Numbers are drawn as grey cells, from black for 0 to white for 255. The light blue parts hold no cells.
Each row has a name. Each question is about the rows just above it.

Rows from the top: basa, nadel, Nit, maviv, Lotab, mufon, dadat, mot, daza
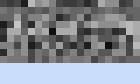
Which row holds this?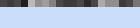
basa
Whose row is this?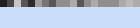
maviv

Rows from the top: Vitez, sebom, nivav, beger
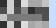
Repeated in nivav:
[122]
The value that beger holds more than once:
[167]
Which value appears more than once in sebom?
[79]
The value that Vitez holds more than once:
[167]
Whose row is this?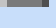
nivav

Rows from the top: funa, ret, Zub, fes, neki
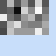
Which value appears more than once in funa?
[85]
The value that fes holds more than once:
[127]
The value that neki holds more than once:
[154]

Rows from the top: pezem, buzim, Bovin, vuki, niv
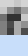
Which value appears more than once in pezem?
[212]
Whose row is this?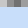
buzim
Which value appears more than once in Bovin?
[49]

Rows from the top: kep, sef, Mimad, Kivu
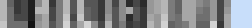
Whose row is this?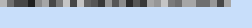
Mimad
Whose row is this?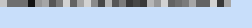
Kivu
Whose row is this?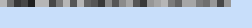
sef
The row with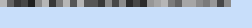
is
kep

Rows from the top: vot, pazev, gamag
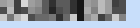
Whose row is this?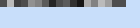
pazev

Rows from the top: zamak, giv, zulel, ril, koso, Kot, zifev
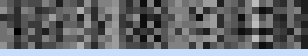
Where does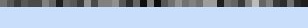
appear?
zamak
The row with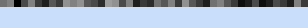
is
koso

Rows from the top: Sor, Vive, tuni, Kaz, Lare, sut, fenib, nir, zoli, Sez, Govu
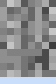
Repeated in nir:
[129]
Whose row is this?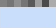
Sez

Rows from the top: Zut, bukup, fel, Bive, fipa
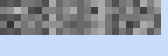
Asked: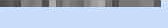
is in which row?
fel
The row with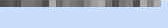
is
Zut
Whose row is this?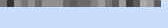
Bive

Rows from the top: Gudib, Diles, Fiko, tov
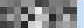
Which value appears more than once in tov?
[149]
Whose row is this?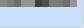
Gudib
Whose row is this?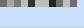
Fiko
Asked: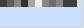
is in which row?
Diles

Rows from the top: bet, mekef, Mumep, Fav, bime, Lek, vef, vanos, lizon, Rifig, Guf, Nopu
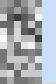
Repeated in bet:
[145]
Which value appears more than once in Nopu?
[117]
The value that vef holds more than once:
[227]
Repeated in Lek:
[186]
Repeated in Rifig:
[133]
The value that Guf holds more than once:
[201]
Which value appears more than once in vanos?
[117]

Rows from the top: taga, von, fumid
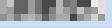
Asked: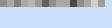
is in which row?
fumid
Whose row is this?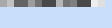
taga
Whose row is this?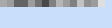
von

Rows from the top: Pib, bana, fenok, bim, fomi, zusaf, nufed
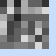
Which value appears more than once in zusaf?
[128]
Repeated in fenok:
[97]
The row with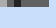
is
fenok
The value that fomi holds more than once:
[81]
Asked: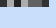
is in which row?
Pib
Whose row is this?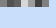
zusaf

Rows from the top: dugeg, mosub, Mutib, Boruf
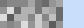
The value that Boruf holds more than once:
[149]
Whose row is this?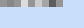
Boruf
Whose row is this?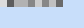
Mutib
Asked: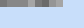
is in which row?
dugeg
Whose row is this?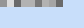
mosub

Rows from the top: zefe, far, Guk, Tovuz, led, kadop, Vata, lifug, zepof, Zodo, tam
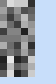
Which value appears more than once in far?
[94]
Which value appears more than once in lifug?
[94]
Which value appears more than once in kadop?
[120]
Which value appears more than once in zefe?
[203]

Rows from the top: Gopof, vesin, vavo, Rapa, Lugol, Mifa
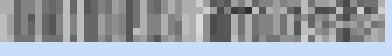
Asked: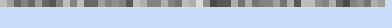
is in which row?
Lugol
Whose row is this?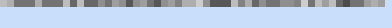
Mifa
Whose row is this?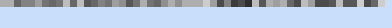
vesin

